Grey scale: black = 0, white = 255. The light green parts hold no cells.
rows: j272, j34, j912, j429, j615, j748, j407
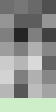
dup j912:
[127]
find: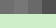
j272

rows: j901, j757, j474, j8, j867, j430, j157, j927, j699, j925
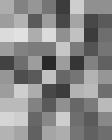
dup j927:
[186]
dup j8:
[123]
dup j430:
[150]

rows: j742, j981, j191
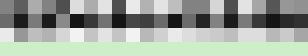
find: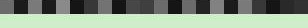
j981
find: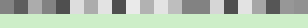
j742

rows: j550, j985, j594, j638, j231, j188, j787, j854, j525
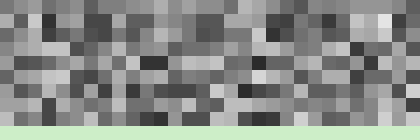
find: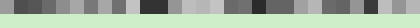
j231
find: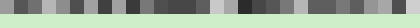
j787
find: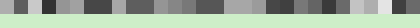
j985
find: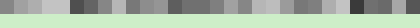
j638
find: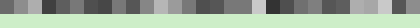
j594

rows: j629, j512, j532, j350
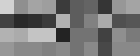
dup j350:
[137]
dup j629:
[164]

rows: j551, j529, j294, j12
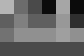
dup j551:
[11]
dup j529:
[95]
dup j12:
[74]
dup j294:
[144]
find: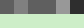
j529
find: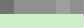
j294
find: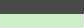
j12

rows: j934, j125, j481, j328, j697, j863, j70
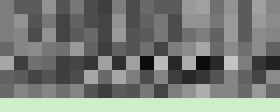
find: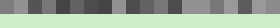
j125
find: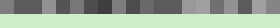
j934
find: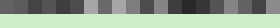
j863
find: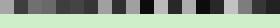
j697

